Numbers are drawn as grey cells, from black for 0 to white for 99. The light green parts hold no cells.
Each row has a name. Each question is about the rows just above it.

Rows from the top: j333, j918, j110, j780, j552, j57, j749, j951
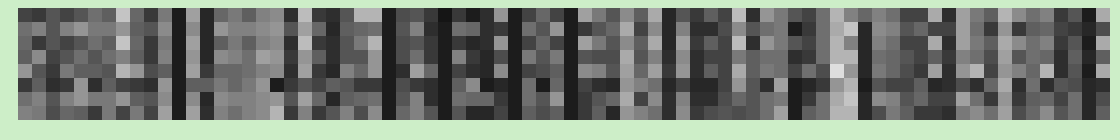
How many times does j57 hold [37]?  7
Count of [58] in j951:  1
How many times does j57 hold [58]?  6
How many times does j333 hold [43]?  4

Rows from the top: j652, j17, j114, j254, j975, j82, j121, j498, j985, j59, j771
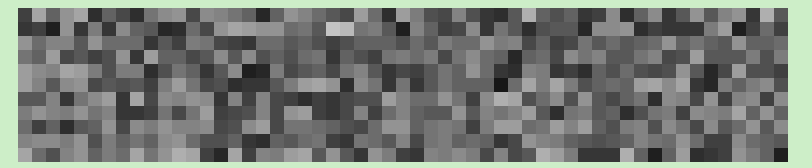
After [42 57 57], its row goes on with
[38 45 48 45 25 48 61 61 42 45 61 51 61 38 31 48 51 31 54 45 28 54 34 42
 57 34 54]
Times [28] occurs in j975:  5

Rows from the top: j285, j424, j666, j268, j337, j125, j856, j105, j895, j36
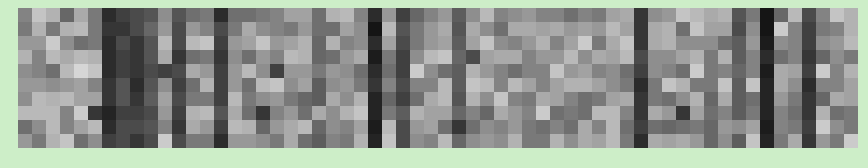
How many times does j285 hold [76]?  3
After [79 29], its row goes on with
[47 47 17 59 59 55 47 66 43 36 51 47 69 14 76 29 55 51 72 40 55 59 55 69
 47 47 69 55 66 63 72 47 17 66 63 66 59 40 55 36 76 14 47 66 21 59 47 79]
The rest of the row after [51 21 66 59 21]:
[63 43 51 36 47 14 51 43 21 69 43 47]
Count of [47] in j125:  5
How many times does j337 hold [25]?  7
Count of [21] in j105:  5

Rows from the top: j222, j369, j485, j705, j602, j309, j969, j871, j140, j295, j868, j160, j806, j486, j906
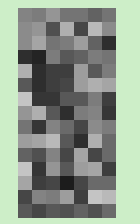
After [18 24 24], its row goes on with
[61 34 48]
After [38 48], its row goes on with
[45]
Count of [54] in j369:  2
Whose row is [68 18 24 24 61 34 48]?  j602

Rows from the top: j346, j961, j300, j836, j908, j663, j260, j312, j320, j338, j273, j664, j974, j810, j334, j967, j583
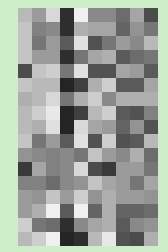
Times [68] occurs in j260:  5
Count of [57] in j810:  3

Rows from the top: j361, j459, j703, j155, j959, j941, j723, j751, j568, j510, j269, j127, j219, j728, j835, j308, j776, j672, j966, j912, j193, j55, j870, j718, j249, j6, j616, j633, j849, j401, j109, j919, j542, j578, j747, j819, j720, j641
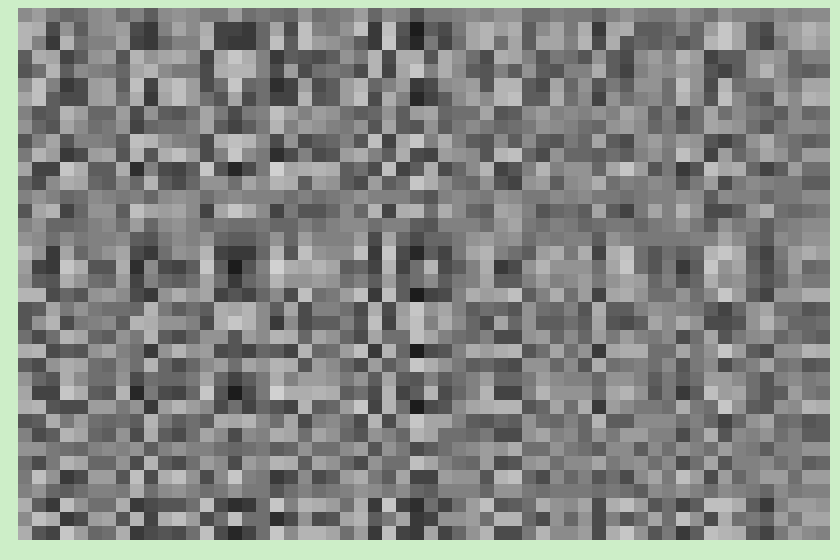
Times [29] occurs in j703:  2
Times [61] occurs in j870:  0

